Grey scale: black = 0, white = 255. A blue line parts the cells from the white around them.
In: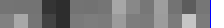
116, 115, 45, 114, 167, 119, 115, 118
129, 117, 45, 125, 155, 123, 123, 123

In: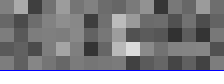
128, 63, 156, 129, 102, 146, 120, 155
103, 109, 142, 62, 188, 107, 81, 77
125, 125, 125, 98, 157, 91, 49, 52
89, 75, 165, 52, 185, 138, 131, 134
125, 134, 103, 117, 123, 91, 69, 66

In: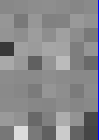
136, 141, 139, 138
150, 151, 130, 146
148, 157, 160, 121
56, 155, 164, 149
169, 96, 187, 105
140, 138, 139, 137
138, 123, 142, 140
139, 135, 140, 137
154, 104, 173, 73
119, 121, 203, 69

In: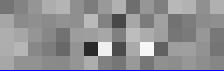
116, 149, 180, 124, 177, 150, 184, 144
166, 143, 146, 186, 72, 123, 114, 140
174, 149, 114, 158, 128, 172, 118, 151
173, 136, 104, 41, 76, 246, 158, 146
167, 146, 137, 173, 118, 118, 141, 142

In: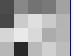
76, 115, 162
71, 223, 180
214, 217, 181
183, 186, 188

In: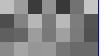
192, 59, 56, 197
77, 183, 185, 84
95, 157, 160, 81
138, 150, 118, 106
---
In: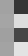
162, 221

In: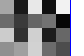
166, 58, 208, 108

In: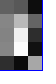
97, 185, 45

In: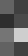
100, 74

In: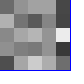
107, 116, 181, 147, 110

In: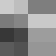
204, 134, 157, 150

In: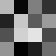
185, 200, 228, 110

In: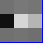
113, 214, 111

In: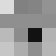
220, 143, 18, 182
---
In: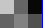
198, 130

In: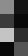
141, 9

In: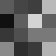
91, 94, 121, 178

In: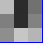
189, 44, 181

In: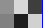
144, 29

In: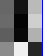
103, 3, 177

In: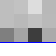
190, 185, 61

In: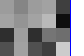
156, 148, 46, 62
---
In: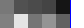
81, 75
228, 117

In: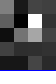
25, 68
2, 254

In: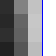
130, 194
101, 199

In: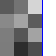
115, 213
164, 92

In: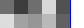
61, 110
162, 150

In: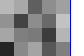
168, 95
67, 141

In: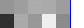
158, 172
170, 152

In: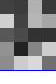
60, 177
66, 182

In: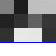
28, 191
50, 97
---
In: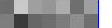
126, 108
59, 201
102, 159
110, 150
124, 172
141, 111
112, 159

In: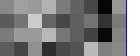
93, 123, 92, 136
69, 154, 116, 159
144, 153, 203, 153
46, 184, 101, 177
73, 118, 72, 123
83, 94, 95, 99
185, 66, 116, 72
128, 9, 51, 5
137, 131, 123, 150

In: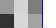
51, 152
215, 212
163, 125

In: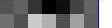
112, 83
81, 98
202, 51
176, 0
79, 15
161, 67
95, 100

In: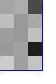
203, 153, 157, 191, 165
159, 161, 153, 152, 172
196, 30, 192, 169, 73

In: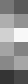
52, 136, 164, 209, 174, 118
71, 166, 130, 248, 145, 89
